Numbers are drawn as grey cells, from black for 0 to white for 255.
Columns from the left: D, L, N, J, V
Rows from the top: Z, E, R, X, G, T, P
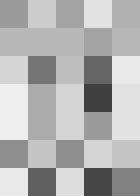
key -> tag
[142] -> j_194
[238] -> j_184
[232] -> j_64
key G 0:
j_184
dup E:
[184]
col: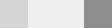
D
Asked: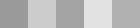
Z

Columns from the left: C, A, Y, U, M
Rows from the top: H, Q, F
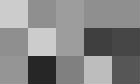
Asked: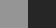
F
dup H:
[143]
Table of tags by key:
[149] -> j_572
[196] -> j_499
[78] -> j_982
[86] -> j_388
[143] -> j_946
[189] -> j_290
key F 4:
j_388
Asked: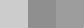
H
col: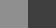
U
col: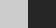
A
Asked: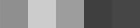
Q

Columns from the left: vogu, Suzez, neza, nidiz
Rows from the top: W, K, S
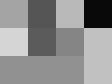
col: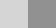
vogu
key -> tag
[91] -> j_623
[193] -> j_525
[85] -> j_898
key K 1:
j_623
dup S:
[145]
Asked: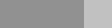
S
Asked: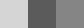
K
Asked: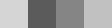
K

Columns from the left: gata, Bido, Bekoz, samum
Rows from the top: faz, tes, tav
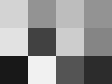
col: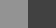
Bido
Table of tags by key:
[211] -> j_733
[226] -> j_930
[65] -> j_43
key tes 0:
j_930
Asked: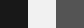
tav
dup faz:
[147]
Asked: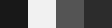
tav

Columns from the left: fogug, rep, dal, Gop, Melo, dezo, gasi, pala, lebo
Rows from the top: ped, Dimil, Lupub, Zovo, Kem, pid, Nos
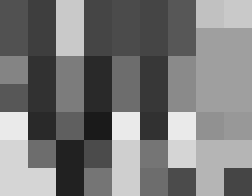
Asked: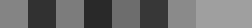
Lupub
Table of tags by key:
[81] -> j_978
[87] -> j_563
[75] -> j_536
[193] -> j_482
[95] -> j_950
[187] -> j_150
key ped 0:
j_978
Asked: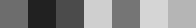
pid
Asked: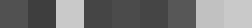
ped
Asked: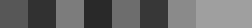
Zovo
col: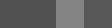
fogug

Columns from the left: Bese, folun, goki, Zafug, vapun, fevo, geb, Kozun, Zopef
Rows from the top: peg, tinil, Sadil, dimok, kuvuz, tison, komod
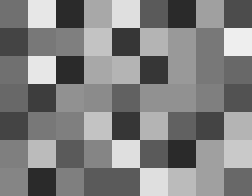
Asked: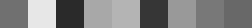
Sadil
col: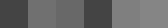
Bese
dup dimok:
[145]
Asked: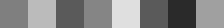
tison
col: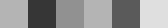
fevo

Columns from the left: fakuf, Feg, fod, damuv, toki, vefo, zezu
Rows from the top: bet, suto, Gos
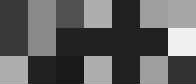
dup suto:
[33]
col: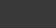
fakuf
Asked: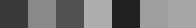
bet
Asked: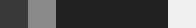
suto

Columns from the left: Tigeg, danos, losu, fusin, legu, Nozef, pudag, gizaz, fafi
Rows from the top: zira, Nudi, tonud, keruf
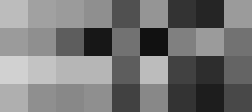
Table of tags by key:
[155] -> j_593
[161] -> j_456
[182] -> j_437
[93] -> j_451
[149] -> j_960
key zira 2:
j_593
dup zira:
[155]
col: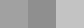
danos
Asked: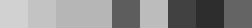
tonud
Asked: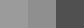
zira
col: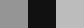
Nozef

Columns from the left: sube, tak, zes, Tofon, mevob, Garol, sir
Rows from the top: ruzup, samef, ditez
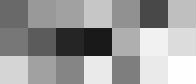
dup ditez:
[234]
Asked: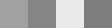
ditez
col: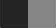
zes

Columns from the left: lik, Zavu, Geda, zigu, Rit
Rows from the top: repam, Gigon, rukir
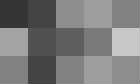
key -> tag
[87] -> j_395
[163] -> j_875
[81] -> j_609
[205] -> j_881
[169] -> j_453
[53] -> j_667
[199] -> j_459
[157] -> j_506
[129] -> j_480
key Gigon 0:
j_875
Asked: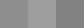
repam
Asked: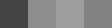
repam
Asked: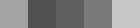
Gigon
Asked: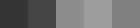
repam
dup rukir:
[129]

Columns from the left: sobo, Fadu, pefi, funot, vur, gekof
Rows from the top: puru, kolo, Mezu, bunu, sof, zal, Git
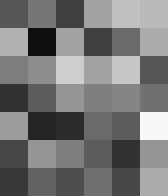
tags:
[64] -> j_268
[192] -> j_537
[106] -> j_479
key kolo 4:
j_479
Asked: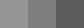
zal

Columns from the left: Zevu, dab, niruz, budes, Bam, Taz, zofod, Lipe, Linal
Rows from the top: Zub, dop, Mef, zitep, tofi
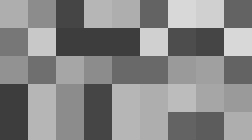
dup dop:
[61]
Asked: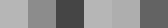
tofi
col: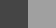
Lipe
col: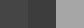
niruz
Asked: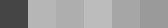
zitep
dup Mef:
[105]
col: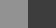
Zevu

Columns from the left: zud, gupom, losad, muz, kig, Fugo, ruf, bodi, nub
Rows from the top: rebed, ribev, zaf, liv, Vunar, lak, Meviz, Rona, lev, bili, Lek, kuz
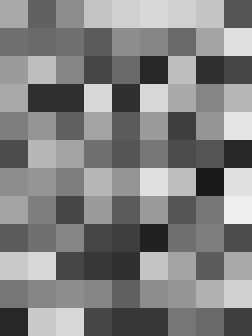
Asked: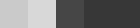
kuz
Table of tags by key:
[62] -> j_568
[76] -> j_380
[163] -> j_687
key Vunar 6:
j_568
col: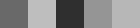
gupom
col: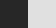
nub
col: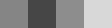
losad
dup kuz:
[55]
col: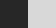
Fugo

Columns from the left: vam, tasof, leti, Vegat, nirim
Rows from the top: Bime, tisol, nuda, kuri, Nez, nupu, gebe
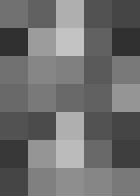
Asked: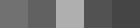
Bime
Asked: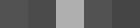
Nez
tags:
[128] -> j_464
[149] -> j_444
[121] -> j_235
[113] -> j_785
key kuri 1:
j_235

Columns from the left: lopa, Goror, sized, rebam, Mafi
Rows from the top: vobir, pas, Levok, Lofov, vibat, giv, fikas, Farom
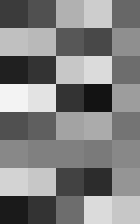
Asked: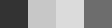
Levok
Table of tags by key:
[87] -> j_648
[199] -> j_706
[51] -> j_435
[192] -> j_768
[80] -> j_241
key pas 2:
j_648

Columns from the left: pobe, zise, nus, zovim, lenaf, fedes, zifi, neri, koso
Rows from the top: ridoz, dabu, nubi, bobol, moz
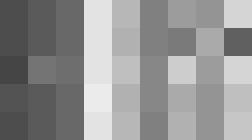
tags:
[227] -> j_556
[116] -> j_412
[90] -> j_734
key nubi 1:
j_412
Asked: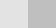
nubi

